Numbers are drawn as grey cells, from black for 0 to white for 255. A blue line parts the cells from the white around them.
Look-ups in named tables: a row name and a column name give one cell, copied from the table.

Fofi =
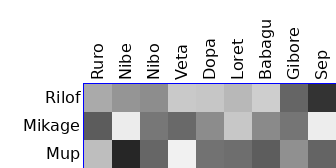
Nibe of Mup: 38
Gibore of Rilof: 101
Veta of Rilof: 201
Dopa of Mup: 114
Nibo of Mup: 102
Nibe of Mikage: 236
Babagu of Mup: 93
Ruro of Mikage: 92
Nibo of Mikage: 119
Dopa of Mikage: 140
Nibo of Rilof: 141
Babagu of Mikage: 138
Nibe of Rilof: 149
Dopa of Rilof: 198

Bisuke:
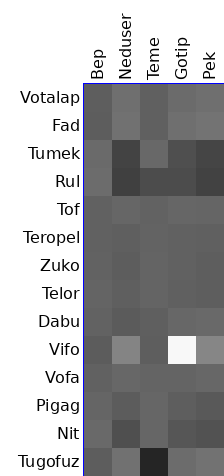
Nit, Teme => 102
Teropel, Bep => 97
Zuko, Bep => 98
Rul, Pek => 66
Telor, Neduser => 95
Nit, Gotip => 86
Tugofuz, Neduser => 113
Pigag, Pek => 89
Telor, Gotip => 96
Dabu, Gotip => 103
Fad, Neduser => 113

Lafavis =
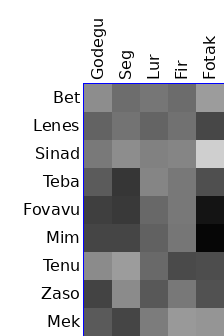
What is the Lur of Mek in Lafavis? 124
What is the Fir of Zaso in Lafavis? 120
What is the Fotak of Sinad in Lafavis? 207
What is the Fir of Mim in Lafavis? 118
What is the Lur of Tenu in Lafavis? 105
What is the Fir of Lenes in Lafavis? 113
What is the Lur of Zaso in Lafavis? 88
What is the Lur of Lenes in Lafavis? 100
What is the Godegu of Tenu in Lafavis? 139
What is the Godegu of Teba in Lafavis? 91
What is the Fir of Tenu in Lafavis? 74
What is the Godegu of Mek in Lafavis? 90
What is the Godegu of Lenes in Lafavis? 99
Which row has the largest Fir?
Mek

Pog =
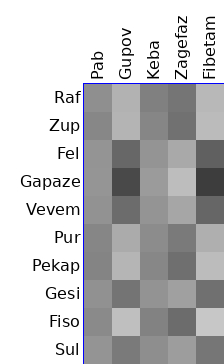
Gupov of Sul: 122
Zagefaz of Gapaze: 189
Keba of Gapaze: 155
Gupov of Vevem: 108
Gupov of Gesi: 116
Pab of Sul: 148
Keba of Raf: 128
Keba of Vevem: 148
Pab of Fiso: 138
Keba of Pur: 140
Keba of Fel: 148
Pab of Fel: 148
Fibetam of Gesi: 112
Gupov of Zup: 180
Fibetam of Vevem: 102
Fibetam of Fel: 96
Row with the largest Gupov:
Fiso

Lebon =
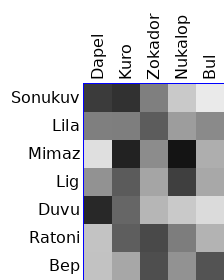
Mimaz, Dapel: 223
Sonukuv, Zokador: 127
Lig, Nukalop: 63
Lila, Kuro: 126
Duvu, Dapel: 40
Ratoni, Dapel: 195
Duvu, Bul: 219
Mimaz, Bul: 174
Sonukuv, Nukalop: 201
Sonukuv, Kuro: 49
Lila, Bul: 138

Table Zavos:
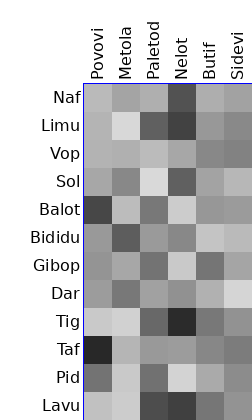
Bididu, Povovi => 153
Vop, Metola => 176
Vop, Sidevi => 130
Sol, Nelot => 96
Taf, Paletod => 153
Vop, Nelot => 167
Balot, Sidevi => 155
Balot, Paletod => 120
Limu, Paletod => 96
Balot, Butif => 151
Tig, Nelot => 43
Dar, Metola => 120
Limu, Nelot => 66
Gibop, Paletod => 115
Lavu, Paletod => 77
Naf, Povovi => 186
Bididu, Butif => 196
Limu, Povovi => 180
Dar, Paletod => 161
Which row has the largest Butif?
Bididu

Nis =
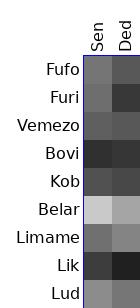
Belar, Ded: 165
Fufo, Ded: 88
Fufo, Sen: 117
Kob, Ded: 72
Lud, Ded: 118
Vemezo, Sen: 95
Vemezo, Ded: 88
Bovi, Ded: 54
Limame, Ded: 132
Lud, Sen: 140
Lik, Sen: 61
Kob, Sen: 81

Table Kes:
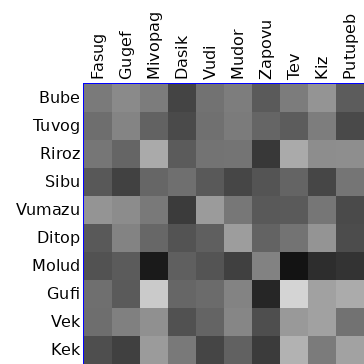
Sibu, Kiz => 70
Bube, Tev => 124
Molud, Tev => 19
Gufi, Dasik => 102
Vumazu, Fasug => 148
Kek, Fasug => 78
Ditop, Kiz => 148
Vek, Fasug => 110
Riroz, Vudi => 115
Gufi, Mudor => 131
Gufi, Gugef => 90
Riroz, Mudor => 116
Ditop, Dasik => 83
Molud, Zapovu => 130
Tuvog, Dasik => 74
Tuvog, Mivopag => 98

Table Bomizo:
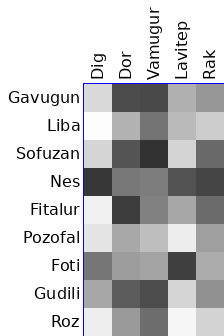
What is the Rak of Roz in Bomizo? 211
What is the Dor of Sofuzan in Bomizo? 84
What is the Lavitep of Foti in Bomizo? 64
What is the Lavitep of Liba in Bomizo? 186
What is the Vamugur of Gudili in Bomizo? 77
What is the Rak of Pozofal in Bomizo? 159
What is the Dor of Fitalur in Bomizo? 60
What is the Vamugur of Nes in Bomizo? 125
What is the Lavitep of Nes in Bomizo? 83
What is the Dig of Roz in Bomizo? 238
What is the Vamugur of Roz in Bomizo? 109
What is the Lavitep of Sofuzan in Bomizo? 212
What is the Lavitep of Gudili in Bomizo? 213
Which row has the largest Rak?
Roz

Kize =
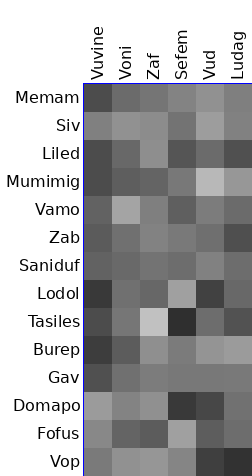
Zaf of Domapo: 144
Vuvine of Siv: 128
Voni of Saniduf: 105
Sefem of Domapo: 57
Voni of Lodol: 112
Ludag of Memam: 127
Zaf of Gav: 124
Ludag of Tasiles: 82
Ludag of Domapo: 113
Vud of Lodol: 65
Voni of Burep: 92
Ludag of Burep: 155
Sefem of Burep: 123
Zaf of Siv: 140
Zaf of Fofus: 92
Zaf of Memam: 117
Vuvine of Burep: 61
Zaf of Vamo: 127
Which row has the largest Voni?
Vamo

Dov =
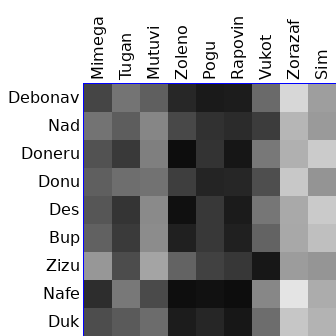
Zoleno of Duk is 28
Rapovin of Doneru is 22
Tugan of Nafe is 120
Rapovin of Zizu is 55
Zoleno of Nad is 72
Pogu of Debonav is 26
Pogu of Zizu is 65
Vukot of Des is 118
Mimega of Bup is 97
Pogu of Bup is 56
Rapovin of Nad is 43
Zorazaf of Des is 169
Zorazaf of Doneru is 176
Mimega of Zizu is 151
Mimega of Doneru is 82
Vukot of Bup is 99
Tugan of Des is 52
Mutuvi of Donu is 114
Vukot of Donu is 78
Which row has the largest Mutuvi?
Zizu

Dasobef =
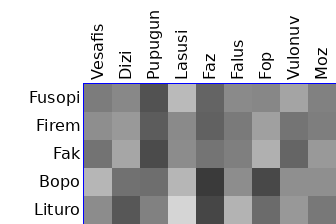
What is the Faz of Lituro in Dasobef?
70
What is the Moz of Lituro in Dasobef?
120
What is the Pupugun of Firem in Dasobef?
92
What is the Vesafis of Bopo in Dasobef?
182
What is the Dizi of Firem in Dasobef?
153
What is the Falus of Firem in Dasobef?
122
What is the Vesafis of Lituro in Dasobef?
140
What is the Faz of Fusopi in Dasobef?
100
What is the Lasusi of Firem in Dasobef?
138
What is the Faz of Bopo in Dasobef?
58
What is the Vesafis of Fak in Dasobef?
115
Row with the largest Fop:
Fak

